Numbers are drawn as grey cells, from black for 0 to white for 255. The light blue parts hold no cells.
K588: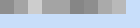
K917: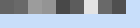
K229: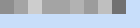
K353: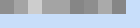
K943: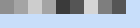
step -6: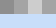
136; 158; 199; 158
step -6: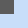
86
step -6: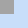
158
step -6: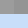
150; 142

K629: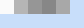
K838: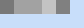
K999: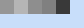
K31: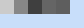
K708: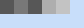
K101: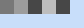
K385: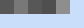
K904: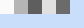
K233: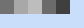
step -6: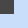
65
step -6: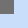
107
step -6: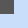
81
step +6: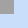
168
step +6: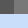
93; 126
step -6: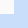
244

